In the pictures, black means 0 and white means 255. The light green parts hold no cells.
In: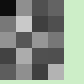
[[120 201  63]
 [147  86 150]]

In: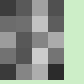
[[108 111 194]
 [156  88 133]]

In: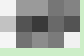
[[194  83  57]
 [245 114 140]]

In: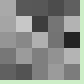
[[165 199  61]
 [149 136 176]]

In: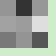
[[162 155 222]
 [121 148  85]]

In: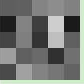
[[ 28 130  63]
 [ 69 127  52]]

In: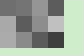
[[169  92 141]
 [171 138  91]]
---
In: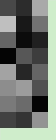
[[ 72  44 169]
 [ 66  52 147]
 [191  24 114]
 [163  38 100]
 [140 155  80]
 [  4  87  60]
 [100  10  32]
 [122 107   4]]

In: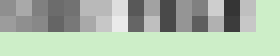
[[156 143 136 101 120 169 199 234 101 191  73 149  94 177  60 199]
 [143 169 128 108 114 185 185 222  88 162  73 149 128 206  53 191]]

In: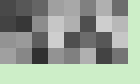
[[ 67  55 141 198 176  79 206 184]
 [ 73  87 101 160 168 128 176 108]
 [147 154  94 206  79 108  87 198]
 [160 135  48 147 128 176  67 116]]

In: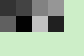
[[ 96   2 193  32]
 [ 51  67 130 150]]

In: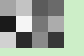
[[209  42 138  55]
 [ 26 245 119 172]
 [165 195  91 106]]

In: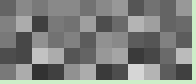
[[ 77  71 194 172  85 100 152 165  58  71 106 187]
 [121  71 145 114 129  92 145 137  92  85 129  92]
 [100 137 121 137 137 114 137 152  85 114 100 152]
 [129 172  64 121 114 159  77 106 180 159 100 106]
 [121 172  50  64 145 172  58  77 214 180  92  64]]
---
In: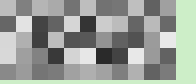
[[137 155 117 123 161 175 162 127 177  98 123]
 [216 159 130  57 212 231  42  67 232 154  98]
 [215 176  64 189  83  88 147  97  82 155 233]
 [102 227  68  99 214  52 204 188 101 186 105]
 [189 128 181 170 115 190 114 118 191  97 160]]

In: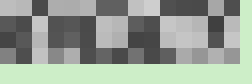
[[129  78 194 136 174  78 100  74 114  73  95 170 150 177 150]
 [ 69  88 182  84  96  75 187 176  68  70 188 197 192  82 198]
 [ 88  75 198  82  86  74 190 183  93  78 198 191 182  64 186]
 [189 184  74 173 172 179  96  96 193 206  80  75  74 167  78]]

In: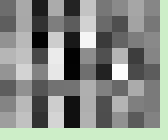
[[158 193  49 212  16 177  77 145  90 130]
 [132 185  57 205  16 174  78 180 127 122]
 [ 93 145  85 114 115 175 129 104 171 122]
 [148 211 131 231   3 111  34 253  74  92]
 [182 193  71 235   2 141  80 181  61 133]
 [146 185   2 205  24 245  58 100 125 137]
 [ 94 168  50 126  92 210 106  78 163 119]
 [109 169  28 171  35 195 119 138 166 134]]

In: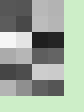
[[179 143  96  85]
 [ 69  77 205 203]
 [171 182  94 100]
 [245 228  31  36]
 [ 92  72 188 181]
 [ 87  85 184 179]]

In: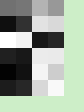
[[ 28  39 216 249]
 [  3  17 244 205]
 [ 32  24 235 234]
 [255 243  23  37]
 [ 15  49 226 217]
 [113 118 179 152]]

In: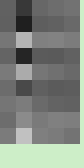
[[123 193 127 123 115]
 [109 139 122 128 126]
 [117 124 106  99  97]
 [108  73  96  91  93]
 [122 171 118 112 105]
 [100  37  91  90  97]
 [118 180 128 130 124]
 [ 96  31  94  97 105]
 [ 97  56 103 109 114]]

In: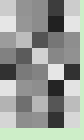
[[213 141 145  50 215]
 [179 111 183  86 188]
 [227 147 142  36 227]
 [ 49 122 131 230  49]
 [129  91 210 135 145]
 [156 189  83 118 142]
 [230 150 140  33 229]
 [204 147 140  61 204]]

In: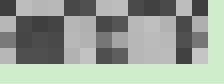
[[183  79  79  76 177 194  78  93 183 186 187  65 197]
 [121  70  76  73 185 177 118 164 183 187 185  80 118]
 [183  72  64  68 181 176  72  85 184 191 178  73 175]
 [ 62 188 182 185  72  80 186 189  74  65  74 189  64]]
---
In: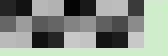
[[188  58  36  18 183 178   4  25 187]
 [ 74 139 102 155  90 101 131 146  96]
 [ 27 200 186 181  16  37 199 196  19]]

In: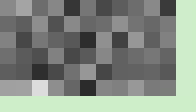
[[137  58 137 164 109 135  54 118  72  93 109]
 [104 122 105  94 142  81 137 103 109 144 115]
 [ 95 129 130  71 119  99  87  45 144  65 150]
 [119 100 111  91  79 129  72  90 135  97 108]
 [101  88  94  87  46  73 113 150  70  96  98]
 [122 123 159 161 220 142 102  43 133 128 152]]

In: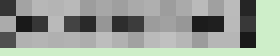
[[187  37  52 163 183 180 185 157 167 159 170 175 157 170 186 160]
 [186  56 171  25  54 186  67  41 150  45  60 156 161 151  28  31]
 [182  25  79 177 180 176 178 173 189 177 161 186 192 182 156 182]]

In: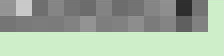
[[ 46 115 148 201 111 133 115 108 131 109 115 133 142]
 [ 95 129 117 122 124 123 130 147 126 129 141 123 132]]

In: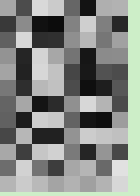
[[175 178 167  76 217 203 102  19]
 [127  39  57 139  17  12 130 207]
 [118 161  96 215  46  48 143 183]
 [139 140 147  37 212 167 116  22]
 [ 82  76 164  34 215 194  70  24]
 [ 30  87 120  46 184 193  76  15]
 [180  75 100 167  20  43 144 215]
 [ 14 157  97  28 206 200  99  20]
 [197 192  71 183  33  33 147 204]
 [149  72 168  62 198 209 122  37]
 [105 225 109 210 115  61 167 181]
 [179 215 181 203 185 164 178 160]]

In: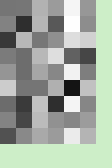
[[245 151 117 118 178 155]
 [254 141 130  46 182  88]
 [221 209  56 184 119 143]
 [ 97  70 123 109 184 222]
 [242 126 149 109 166 135]
 [ 20 193 204 117 117 176]
 [244 134 108  58 194  46]
 [134 156 131  70 187 145]
 [235 180  81 137 169 155]]

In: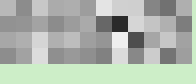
[[113 175 184 140 199 171 174 157 228 208 207 133]
 [176 125 146 148 163 140 156 170 103  42 214 196]
 [198 162 167 175 213 176 189 159 149 238  78 166]
 [116 158 141 162 220 143 153 143 129 219 136 204]]
